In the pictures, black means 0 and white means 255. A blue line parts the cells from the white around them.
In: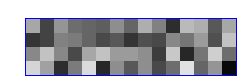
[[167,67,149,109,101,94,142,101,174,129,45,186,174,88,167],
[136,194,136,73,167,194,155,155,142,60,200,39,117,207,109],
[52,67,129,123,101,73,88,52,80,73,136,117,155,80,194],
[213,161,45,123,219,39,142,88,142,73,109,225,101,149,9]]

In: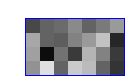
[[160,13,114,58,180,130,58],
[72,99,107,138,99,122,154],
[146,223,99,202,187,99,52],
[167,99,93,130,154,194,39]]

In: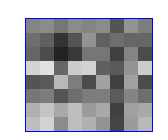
[[84,90,184,125,76,161,63,161,76],
[176,196,169,190,155,169,63,161,169],
[190,211,139,190,176,147,69,155,184],
[132,139,118,139,132,139,84,147,125],
[211,225,102,204,211,96,90,147,204],
[118,125,84,110,125,125,90,132,110],
[110,96,51,84,147,96,110,102,102],
[102,76,35,57,118,118,63,132,76]]

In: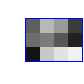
[[20,200,226,241],
[94,184,154,59],
[109,124,87,33]]

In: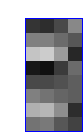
[[196,204,155,39],
[176,182,142,45],
[128,128,107,87],
[128,115,101,94],
[115,121,87,66],
[73,73,81,94],
[52,45,73,136],
[24,16,59,107]]

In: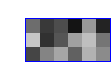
[[69,132,166,97,178,139],
[198,49,85,160,191,117],
[109,57,77,20,152,35]]

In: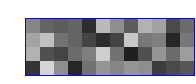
[[52,213,142,38,114,149,134,149,142,60,74,86],
[163,192,114,100,68,45,68,199,120,127,38,120],
[134,100,92,100,45,186,142,92,178,163,74,107],
[178,80,68,107,127,206,114,31,80,149,107,157]]

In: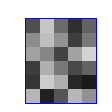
[[53,204,175,39,25],
[140,191,146,61,120],
[61,175,120,73,99],
[79,198,107,47,99],
[183,32,85,183,146],
[162,134,67,162,211]]
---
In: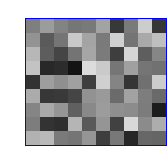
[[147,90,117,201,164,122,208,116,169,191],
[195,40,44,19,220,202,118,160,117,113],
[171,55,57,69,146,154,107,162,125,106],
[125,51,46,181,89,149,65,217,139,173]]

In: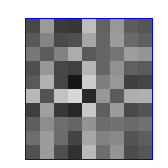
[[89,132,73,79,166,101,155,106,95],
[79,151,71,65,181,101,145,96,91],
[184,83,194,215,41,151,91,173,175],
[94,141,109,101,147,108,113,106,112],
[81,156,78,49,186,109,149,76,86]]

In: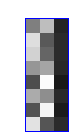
[[222,89,43],
[150,165,40],
[171,142,41],
[226,85,43]]

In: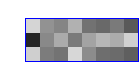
[[37,137,171,122,163,183,172,208]]

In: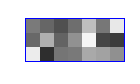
[[104,175,99,145,245,70,60]]

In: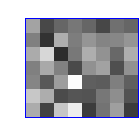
[[128,50,174,125,149,132,135,149],
[128,169,129,74,145,162,79,145],
[199,173,75,85,83,119,142,83]]
